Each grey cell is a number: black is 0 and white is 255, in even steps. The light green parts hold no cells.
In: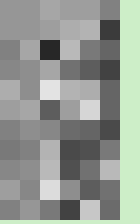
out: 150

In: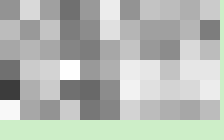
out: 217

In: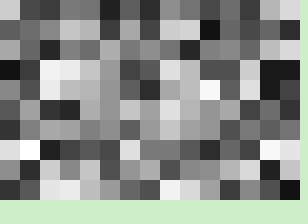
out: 73

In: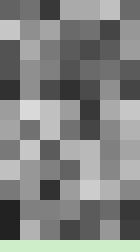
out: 113

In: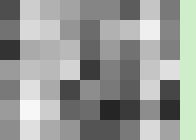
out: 205

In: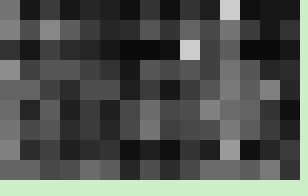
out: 23
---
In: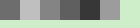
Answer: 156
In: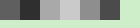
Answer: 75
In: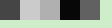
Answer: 97
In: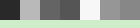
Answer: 135
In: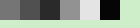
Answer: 5
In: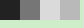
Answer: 185
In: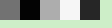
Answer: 38
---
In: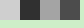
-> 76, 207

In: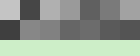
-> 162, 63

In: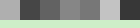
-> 55, 175

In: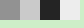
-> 237, 146

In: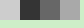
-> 169, 205

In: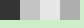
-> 174, 52

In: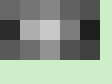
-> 81, 89
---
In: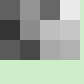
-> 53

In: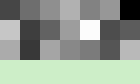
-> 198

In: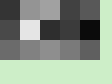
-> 73

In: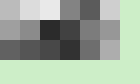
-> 159

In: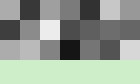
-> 62

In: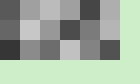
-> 102

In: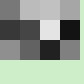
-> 56

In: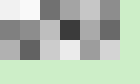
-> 128
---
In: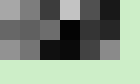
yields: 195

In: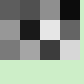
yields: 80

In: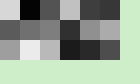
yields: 193

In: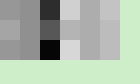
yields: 208

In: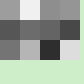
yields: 240

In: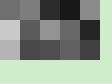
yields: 44

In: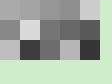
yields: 150
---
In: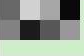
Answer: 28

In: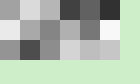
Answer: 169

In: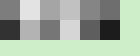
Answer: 179

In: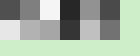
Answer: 178

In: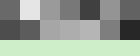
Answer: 92

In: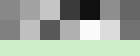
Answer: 191

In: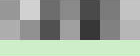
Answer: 144
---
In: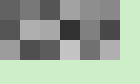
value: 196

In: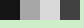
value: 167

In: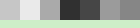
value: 70

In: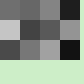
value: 119

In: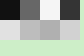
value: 189

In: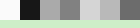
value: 213
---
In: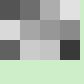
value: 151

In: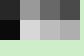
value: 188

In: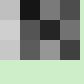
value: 37

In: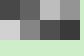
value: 79

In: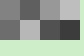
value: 81

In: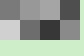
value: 55

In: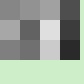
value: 223

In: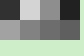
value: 109

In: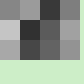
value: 91

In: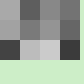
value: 148
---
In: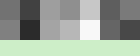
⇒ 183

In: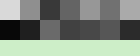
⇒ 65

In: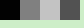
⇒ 2

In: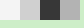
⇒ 244

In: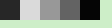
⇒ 218

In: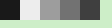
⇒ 237
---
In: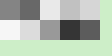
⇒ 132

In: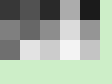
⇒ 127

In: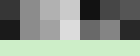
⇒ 54

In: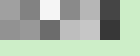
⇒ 160

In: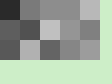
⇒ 94

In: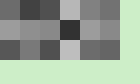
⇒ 156

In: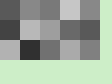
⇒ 67

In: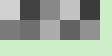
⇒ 209
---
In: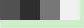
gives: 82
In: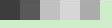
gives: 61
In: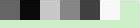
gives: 101
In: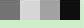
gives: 115
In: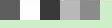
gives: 94
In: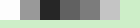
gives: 253
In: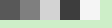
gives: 88
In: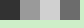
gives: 50
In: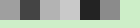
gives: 159
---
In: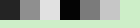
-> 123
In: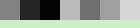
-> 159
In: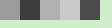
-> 202
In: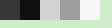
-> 157
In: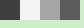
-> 166
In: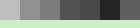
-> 36
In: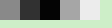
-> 166
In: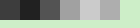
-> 203
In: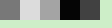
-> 5
